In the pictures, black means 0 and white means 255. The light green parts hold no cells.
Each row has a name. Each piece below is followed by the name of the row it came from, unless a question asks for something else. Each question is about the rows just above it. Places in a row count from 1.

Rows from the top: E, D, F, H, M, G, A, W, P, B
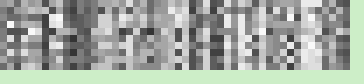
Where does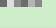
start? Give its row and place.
G, 18
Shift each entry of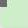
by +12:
[120]
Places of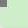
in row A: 5 6 10 14 20 22 28 41 47 49
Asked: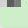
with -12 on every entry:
[198  81 112]
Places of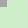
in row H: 6 17 19 23 24 37 40 41 42
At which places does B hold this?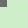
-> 1 10 12 34 47 50

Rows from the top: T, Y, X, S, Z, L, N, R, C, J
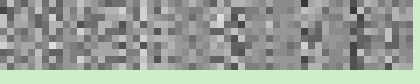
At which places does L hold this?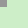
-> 3 10 11 14 19 26 30 38 41 43 47 48 49 51
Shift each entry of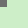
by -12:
[98]

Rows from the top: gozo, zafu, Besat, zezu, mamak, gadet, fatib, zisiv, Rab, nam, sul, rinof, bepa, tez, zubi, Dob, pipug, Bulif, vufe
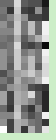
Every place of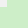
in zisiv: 7
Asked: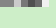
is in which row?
pipug
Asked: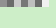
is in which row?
zezu

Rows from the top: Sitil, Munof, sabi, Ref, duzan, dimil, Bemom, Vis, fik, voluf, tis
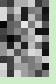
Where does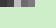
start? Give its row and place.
fik, 1
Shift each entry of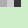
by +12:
[185 217  68]
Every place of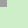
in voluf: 3 4
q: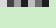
sabi

